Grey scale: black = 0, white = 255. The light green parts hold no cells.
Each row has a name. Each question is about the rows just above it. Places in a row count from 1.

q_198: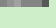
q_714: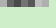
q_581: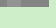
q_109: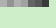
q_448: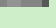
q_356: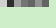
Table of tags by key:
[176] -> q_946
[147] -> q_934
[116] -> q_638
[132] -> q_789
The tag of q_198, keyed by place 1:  q_789
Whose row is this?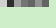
q_356

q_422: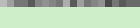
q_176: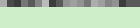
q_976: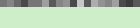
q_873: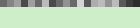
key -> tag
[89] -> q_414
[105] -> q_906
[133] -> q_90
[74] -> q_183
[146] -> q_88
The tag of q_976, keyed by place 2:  q_90
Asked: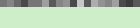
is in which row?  q_976

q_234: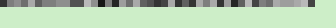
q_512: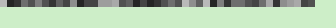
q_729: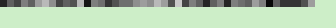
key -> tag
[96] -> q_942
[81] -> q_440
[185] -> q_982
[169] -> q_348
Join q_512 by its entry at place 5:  q_440
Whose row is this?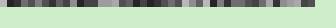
q_512
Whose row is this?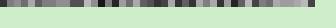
q_234

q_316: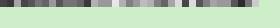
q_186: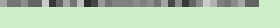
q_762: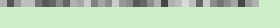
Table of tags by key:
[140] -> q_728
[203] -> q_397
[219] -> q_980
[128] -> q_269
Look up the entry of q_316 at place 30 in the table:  q_269
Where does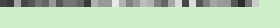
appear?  q_316

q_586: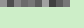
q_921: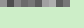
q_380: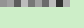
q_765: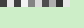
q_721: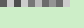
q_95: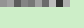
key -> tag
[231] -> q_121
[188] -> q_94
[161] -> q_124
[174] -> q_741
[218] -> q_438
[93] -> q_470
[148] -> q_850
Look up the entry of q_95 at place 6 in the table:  q_124
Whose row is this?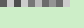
q_721
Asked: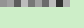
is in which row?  q_380
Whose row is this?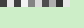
q_765
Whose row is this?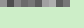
q_921
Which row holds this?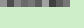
q_586

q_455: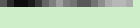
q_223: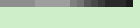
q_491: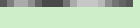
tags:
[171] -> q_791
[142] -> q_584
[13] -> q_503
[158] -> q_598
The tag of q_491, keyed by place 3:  q_791
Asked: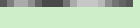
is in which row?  q_491

